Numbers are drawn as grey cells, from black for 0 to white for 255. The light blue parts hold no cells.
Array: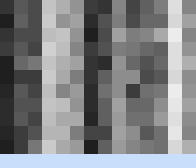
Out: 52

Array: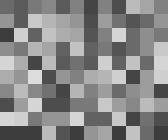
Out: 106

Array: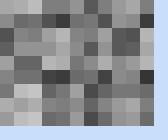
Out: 167

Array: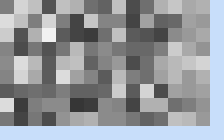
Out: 126

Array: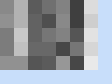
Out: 137
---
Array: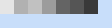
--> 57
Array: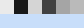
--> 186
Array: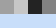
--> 130
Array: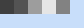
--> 130
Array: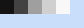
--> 248
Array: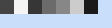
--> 26
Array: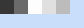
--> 188
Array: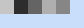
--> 134
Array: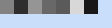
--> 24
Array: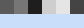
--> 68
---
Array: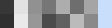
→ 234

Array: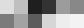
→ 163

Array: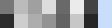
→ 206

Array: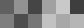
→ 77

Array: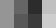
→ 88

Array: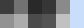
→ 172

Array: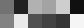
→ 233

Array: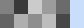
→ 175

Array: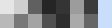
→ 120

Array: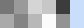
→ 132
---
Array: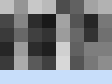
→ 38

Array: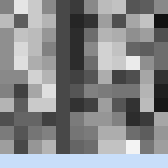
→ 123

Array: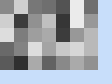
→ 105

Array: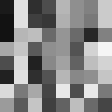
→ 218

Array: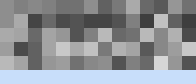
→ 157

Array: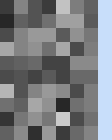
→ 53
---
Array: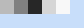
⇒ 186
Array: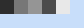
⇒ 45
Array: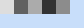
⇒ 221
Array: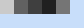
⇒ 202
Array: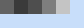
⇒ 98
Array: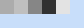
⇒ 172
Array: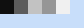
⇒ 15
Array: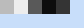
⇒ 187
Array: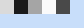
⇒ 218
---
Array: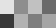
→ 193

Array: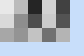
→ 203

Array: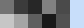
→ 129

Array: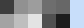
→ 110

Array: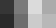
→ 219

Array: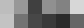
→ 130

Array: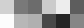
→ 237

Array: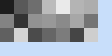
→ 167
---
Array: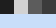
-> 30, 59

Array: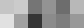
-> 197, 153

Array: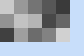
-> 202, 209

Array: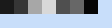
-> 26, 5

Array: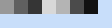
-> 152, 17

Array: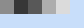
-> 140, 219

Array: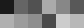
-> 26, 184

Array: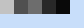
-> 194, 9

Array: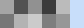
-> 165, 151
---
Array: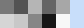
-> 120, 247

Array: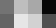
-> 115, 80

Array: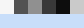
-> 246, 202

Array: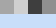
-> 166, 143

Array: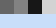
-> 101, 211

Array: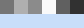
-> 117, 49

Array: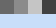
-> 104, 65

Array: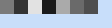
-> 122, 78

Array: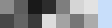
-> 140, 171

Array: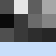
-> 79, 38
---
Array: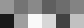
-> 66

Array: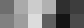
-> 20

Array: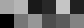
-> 91

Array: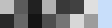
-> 215

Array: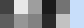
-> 42

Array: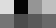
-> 89

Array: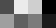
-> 123
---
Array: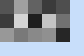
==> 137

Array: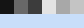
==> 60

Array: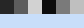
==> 210

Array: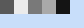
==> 121

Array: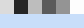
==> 189

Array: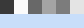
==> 104

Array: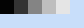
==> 132
